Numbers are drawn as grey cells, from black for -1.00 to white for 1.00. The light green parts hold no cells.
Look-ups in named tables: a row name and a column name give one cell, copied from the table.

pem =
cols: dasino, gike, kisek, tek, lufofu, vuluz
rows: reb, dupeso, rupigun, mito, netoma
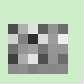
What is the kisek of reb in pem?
0.77
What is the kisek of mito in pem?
0.78
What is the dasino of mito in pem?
-0.49
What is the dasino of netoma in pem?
0.08
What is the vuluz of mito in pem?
-0.15
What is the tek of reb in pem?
-0.27
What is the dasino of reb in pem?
-0.40
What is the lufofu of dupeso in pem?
0.22
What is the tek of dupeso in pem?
0.71
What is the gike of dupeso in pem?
0.00
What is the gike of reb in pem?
0.38
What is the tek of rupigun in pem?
-0.09
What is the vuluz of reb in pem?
-0.14
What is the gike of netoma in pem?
0.11
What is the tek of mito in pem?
-0.38
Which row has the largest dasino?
dupeso

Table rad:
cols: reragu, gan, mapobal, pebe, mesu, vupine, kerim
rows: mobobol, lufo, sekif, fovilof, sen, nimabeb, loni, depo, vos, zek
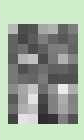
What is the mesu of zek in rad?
-0.59
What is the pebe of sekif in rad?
-0.25
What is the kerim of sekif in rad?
-0.22
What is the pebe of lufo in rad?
-0.01
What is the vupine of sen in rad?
-0.22
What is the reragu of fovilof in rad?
-0.29
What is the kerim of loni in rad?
0.37
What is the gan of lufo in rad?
-0.45
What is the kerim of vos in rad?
0.05
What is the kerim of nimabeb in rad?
-0.37
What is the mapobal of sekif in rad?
-0.40
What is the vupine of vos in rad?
0.29
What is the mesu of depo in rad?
0.01
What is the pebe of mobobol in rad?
0.30
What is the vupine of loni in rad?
0.84
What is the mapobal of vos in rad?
0.49
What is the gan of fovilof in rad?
0.41
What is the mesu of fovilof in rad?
-0.06
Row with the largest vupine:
loni

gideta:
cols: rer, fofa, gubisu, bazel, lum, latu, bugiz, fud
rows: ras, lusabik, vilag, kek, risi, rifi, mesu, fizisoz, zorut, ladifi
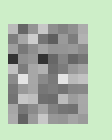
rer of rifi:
0.09
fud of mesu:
0.06
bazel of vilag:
0.28
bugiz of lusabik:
-0.02
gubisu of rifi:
0.31
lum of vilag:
0.16
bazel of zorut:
0.28
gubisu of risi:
0.31
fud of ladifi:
0.21
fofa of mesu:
0.20
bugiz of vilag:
0.20
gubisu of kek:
0.18
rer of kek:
-0.60
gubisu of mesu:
0.30
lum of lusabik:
-0.26
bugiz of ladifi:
0.29
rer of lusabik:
-0.01

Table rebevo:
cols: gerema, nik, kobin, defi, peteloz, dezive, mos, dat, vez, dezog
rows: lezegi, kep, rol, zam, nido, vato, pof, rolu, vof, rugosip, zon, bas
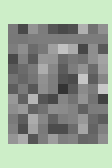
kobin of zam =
-0.30
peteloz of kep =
-0.02
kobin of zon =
0.28
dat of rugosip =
0.19
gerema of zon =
0.01
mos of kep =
-0.02
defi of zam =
0.18
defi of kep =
-0.02

